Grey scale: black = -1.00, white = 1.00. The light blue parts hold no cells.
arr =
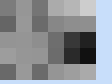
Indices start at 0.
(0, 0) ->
-0.03
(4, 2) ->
-0.16
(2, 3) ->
-0.14
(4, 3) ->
0.17
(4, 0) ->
-0.18
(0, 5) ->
0.61
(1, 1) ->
0.19
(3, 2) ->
0.17
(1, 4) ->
0.11

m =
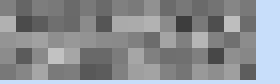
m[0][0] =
0.00
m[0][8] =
-0.04
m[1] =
[0.39, -0.41, -0.28, -0.13, -0.18, 0.09, -0.33, 0.33, 0.34, 0.40, 0.09, -0.52, -0.05, -0.39, 0.49, -0.15]
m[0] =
[0.00, -0.21, -0.02, -0.05, -0.17, -0.05, -0.17, 0.00, -0.04, 0.14, -0.16, -0.06, -0.17, -0.10, 0.05, -0.05]
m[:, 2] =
[-0.02, -0.28, 0.26, 0.08, 0.30]
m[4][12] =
0.20
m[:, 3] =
[-0.05, -0.13, 0.12, 0.52, -0.04]
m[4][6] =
-0.28
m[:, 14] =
[0.05, 0.49, -0.12, 0.12, 0.25]
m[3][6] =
-0.18
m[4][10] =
0.02
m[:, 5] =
[-0.05, 0.09, 0.15, -0.18, -0.31]
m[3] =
[0.10, -0.29, 0.08, 0.52, 0.30, -0.18, -0.18, -0.03, 0.30, 0.00, -0.13, -0.12, 0.00, -0.44, 0.12, 0.06]
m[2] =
[0.16, 0.20, 0.26, 0.12, 0.19, 0.15, 0.09, 0.08, 0.00, -0.15, 0.29, 0.00, 0.43, 0.01, -0.12, 0.10]

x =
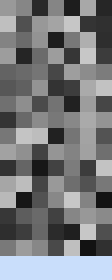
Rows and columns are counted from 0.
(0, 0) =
0.20
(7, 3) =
-0.06
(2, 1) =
-0.16
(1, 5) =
-0.59
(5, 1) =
-0.25
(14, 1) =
-0.52
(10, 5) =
-0.53
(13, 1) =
-0.27
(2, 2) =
0.15
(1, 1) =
-0.37
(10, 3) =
-0.48
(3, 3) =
0.23
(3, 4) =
-0.58
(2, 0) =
0.03
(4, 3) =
-0.44
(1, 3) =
0.29
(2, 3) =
-0.77
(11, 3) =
0.20
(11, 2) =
-0.46
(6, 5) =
0.23
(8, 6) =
-0.35
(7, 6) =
0.16
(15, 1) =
0.22
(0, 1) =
0.05
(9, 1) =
0.13
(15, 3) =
-0.43
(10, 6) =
0.53
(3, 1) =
-0.71
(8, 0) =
-0.07
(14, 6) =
-0.38
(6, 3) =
-0.10
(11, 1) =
0.48

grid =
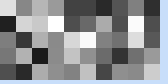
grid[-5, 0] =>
0.76
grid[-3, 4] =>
0.69
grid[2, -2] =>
0.73
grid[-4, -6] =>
-0.39
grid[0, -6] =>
-0.48
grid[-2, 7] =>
-0.60
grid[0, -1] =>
-0.63
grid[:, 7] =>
[-0.34, -0.38, -0.11, -0.60, 0.12]
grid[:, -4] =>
[-0.68, 0.34, 0.01, -0.16, -0.45]
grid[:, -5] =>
[-0.48, -0.18, 0.96, 0.13, 0.51]
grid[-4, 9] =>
-0.39
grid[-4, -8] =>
0.58
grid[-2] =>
[-0.07, 0.40, -0.80, 0.09, 0.53, 0.13, -0.16, -0.60, -0.12, 0.21]
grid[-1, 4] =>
0.02

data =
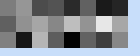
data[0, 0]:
-0.02
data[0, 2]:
-0.40
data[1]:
[-0.25, 0.14, 0.30, 0.06, 0.49, 0.15, 0.81, 0.31]
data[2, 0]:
0.00
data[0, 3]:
-0.35

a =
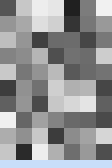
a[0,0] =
-0.33
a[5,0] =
-0.52
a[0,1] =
0.56
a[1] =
[0.17, 0.32, 0.74, 0.63, -0.59, -0.07, 0.20]
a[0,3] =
0.80
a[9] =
[0.55, -0.67, 0.86, 0.38, -0.14, 0.20, -0.39]
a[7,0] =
0.88
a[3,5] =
-0.15
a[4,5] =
-0.17
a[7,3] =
0.03
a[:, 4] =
[-0.75, -0.59, -0.15, -0.11, -0.30, 0.38, 0.69, -0.18, 0.10, -0.14]
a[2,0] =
0.49
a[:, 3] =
[0.80, 0.63, -0.16, -0.38, 0.46, 0.62, 0.56, 0.03, -0.53, 0.38]
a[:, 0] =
[-0.33, 0.17, 0.49, 0.03, 0.58, -0.52, -0.25, 0.88, 0.36, 0.55]
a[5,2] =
-0.11
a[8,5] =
0.28
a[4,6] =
-0.10
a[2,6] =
-0.06
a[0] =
[-0.33, 0.56, 0.86, 0.80, -0.75, -0.03, 0.89]
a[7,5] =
-0.21

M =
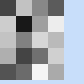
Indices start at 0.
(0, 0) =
-0.47
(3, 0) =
0.37
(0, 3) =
-0.29
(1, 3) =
0.86
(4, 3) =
0.33
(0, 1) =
0.52
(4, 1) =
-0.16

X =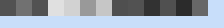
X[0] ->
-0.36
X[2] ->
-0.36
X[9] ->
-0.61
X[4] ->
0.65

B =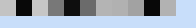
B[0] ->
0.53
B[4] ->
-0.89
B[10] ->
0.40
